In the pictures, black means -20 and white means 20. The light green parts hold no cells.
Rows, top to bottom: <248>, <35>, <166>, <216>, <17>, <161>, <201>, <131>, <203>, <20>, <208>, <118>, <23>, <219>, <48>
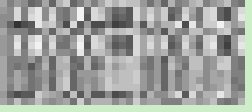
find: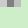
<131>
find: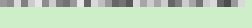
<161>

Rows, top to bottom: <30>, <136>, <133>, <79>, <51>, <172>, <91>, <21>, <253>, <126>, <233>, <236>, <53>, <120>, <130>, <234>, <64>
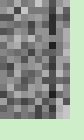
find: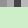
<53>
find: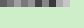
<234>
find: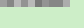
<172>
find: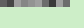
<126>
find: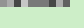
<136>
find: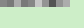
<30>
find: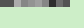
<133>

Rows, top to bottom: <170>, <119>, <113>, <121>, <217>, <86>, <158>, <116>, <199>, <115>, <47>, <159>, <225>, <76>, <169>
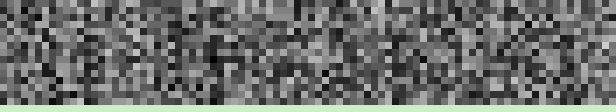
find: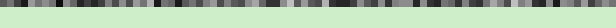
<159>
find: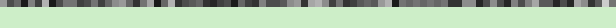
<158>

